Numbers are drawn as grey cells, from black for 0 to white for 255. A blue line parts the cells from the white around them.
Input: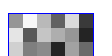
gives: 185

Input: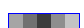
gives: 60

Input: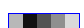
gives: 83

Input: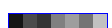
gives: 52

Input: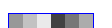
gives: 234

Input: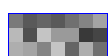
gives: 101
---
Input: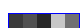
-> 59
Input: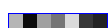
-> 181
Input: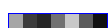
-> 166
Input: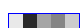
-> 233
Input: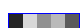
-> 38
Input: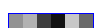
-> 147
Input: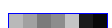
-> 185
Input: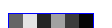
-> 101
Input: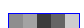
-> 142
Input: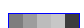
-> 126
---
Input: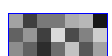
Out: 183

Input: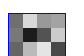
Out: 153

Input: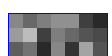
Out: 63

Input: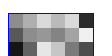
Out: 218

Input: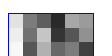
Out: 167

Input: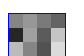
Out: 122

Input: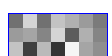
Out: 155
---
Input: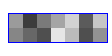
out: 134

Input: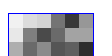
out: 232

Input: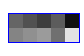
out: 132

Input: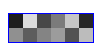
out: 144

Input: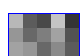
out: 150

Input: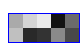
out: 192
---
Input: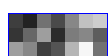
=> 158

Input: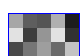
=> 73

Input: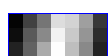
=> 34

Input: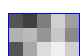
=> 84

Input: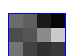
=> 116

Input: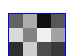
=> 46

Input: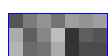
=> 181

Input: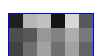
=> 65

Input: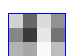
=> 179

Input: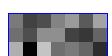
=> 175
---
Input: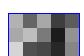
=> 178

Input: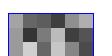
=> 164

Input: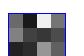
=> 106

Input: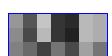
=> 151

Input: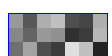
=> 153

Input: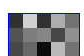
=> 49
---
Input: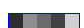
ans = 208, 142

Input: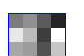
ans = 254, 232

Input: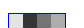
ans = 228, 173

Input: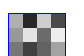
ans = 237, 227

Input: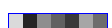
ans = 218, 166

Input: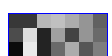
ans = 234, 222

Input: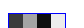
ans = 236, 164

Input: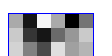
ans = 246, 223

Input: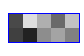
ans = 222, 195

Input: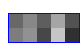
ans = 197, 165
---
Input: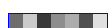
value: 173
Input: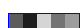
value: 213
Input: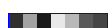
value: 184
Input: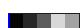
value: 92
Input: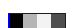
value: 181
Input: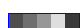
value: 151
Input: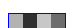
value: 48
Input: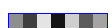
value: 207
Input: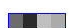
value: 43
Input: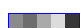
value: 170
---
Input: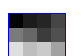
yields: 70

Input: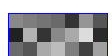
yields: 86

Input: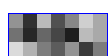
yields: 169

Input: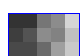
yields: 213

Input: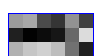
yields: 65

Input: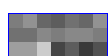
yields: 146
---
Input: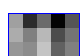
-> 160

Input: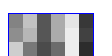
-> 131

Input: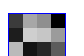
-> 59

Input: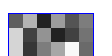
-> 95

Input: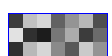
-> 60

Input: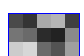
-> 74

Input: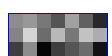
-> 141

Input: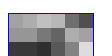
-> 162

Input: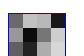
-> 106

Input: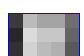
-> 59
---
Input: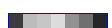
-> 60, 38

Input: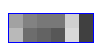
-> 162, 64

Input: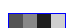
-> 85, 207

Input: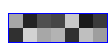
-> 167, 158

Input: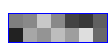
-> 128, 106

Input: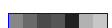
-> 135, 199

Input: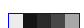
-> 236, 168

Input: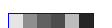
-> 229, 37
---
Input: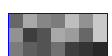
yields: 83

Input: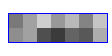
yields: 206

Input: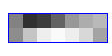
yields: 60

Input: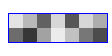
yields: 97

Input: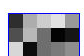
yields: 110

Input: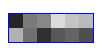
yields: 135

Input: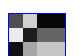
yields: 101

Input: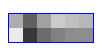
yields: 161

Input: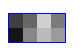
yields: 208

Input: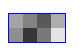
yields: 89
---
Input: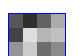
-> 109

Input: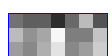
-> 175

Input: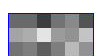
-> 93

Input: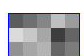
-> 179

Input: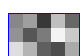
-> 95

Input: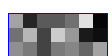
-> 67

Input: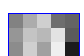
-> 160
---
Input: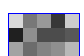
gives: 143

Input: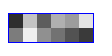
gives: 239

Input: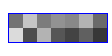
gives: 77

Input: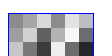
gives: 209

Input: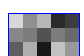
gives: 124

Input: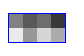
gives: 152

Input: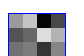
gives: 103
